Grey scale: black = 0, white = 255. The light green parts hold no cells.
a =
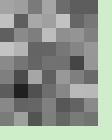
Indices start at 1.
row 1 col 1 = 164
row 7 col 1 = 92
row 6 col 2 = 75
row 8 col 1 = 136
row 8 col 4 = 128
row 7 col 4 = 110
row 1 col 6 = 93
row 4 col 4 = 101
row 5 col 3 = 101
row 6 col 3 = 166
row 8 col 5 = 87
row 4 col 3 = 100
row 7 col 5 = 135
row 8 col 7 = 138
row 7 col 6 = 185
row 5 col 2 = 117
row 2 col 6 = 102
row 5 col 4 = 114
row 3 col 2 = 138

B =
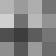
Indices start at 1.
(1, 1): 181
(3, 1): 79
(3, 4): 118
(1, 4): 116
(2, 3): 184

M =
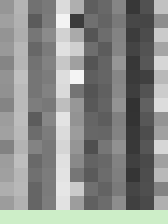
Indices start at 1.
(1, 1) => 150
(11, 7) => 79
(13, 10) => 53
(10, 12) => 161
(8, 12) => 220
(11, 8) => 118
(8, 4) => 120
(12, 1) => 157
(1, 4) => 121
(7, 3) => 117
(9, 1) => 157
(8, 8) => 100
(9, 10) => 51
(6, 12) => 185
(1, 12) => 193
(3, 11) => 76
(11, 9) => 145
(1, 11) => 81
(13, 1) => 160
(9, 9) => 128
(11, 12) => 214
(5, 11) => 87
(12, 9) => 130
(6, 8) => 101
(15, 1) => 156
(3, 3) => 118
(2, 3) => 91
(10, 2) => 185
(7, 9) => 137
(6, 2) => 192
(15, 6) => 157
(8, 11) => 97
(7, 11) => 83
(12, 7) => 99
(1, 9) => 133

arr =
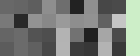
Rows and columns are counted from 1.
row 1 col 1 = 104
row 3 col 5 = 179
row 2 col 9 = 197
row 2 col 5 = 154
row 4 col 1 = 92
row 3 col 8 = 166
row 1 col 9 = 74
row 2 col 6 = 142
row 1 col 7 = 143
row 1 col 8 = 71
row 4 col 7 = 55

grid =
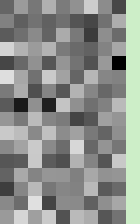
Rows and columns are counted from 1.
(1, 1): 101
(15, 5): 139
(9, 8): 160
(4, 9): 167
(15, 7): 96
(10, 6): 161
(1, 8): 140
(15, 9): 167
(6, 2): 167
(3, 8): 142
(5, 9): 0
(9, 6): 68
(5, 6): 115
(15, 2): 108
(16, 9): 115
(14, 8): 90
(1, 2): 155
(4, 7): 98
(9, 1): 150
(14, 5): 134
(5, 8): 153
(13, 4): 150
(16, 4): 202
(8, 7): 112
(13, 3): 132
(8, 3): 144
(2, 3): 114
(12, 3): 201
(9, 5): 123
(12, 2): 90
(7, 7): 134
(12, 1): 86
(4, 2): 178
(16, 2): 213
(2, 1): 129
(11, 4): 138

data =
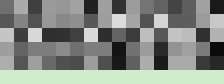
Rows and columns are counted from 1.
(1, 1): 111
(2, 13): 92
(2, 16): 200
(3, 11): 190
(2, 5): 136
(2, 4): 152
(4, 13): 147
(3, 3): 216
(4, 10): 114
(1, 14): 94
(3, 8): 45
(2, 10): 164
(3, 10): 59
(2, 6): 143
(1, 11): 116
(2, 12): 212
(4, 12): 42
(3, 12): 87
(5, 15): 58
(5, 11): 172

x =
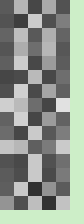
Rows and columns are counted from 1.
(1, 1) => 90
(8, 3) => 109
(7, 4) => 165
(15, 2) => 79
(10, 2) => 71
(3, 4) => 175
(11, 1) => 196
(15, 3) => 190
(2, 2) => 62
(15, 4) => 50
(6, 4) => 72
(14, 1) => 94
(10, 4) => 88
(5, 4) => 155
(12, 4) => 81
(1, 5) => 82
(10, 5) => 125
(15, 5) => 194
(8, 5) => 225

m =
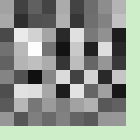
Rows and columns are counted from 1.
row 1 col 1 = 162
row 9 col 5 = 129
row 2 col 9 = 193
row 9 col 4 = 106
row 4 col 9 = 39
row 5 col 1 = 98
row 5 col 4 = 172
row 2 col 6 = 54
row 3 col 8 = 145
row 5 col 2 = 180
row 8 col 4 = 155
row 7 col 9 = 23
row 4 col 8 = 222
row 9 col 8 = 150
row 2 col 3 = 81
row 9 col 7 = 89
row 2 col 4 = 83
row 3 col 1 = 73
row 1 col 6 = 67
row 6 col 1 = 132
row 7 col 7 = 101
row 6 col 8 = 41
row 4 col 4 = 115

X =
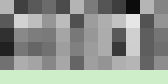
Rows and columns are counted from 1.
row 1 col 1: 182
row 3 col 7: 151
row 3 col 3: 125
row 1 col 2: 64
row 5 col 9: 175
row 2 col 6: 80
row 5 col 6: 101
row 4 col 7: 156
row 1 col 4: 107
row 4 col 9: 57
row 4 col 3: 102
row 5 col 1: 113
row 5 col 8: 148
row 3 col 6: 120
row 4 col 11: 94
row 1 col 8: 85
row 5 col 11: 99
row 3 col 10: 208

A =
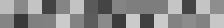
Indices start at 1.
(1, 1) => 189
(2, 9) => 60
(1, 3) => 196
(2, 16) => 199
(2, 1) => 133
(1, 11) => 125
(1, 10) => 126
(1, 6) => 195
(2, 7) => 93
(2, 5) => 203

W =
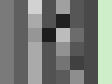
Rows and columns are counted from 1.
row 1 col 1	122
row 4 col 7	73
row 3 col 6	108
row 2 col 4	82
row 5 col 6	64
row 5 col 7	73
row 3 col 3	150
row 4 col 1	122
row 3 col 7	73
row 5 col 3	170
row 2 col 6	86
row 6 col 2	95
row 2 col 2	95
